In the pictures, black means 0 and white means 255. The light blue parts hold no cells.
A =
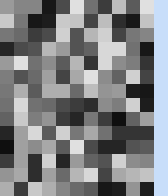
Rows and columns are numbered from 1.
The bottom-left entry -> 174
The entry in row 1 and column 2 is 133
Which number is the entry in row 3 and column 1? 119
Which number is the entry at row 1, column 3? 133
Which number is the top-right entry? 224
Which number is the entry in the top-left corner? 154
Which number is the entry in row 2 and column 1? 201
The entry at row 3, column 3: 60
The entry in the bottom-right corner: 29

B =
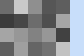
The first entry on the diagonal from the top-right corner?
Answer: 94
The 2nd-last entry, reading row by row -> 114
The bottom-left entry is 94
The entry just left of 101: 159
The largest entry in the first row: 201
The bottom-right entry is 194
